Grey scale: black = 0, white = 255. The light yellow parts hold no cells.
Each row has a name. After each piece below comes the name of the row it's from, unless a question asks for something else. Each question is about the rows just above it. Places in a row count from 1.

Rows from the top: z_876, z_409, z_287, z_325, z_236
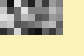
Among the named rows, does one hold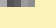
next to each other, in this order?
yes
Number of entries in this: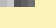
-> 5
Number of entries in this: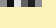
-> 6

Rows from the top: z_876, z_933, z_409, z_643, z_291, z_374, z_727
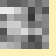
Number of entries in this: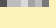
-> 7
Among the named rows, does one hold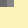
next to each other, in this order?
yes

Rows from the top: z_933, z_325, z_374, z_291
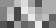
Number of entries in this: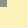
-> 1
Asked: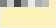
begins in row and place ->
z_374, 1
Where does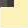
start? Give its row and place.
z_291, 1

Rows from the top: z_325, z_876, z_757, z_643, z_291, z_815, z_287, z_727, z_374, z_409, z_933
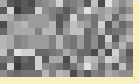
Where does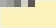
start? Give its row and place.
z_643, 12
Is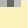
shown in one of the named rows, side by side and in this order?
no
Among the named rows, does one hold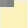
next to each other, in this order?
yes
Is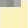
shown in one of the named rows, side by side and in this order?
no
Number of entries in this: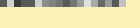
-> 18
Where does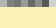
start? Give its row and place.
z_815, 9

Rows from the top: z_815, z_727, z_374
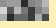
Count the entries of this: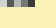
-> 5
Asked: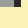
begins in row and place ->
z_815, 2
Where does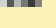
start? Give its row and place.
z_727, 1
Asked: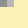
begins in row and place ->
z_815, 6
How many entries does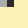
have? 2

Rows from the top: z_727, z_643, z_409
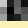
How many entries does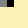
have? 2
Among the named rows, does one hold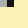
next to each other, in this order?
no
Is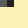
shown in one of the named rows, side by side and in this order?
no
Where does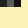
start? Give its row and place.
z_727, 2
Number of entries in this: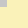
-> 1

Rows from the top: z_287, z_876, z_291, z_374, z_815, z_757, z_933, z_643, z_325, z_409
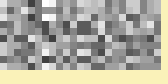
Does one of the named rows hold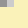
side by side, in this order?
yes
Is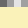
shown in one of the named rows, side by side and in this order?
yes
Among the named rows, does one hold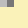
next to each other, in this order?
yes
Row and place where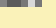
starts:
z_815, 11
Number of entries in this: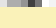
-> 8
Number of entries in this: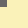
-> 1

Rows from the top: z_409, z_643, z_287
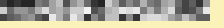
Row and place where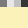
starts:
z_287, 10
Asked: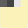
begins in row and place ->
z_287, 6
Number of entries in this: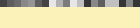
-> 20
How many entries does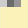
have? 3

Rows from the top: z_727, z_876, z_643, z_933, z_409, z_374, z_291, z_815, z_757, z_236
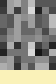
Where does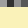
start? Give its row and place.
z_236, 2
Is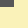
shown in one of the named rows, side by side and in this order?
yes

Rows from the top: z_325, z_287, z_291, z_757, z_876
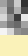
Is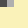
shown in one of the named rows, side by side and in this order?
no
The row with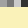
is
z_325
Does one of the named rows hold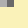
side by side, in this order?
no
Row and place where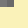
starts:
z_757, 2
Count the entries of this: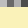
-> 4
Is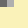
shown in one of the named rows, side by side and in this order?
yes
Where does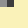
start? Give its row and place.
z_291, 2

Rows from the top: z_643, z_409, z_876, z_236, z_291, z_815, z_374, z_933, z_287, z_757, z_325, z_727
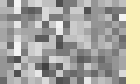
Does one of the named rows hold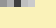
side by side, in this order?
no
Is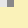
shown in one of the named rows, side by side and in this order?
yes
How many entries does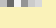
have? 6
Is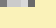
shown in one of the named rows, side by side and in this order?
no

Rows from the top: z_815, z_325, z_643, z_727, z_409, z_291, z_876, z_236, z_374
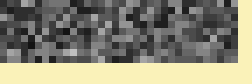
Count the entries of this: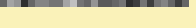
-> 27
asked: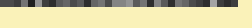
z_291
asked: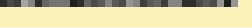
z_815
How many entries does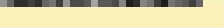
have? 29
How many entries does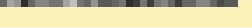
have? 34
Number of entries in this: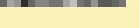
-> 18

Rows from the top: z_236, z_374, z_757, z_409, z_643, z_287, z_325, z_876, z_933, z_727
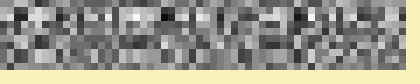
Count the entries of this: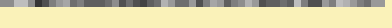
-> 55
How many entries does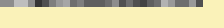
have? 29
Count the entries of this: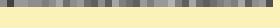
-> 39
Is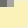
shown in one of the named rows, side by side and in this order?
yes
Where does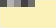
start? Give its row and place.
z_409, 9
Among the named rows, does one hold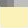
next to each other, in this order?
no

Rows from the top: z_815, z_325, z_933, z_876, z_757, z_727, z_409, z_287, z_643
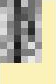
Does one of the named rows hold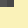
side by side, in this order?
no
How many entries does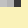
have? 3
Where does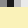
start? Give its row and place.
z_643, 2

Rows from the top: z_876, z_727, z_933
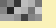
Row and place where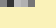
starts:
z_876, 2
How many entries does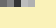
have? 5
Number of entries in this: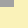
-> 2
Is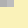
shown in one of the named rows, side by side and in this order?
no
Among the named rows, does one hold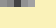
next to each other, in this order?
no

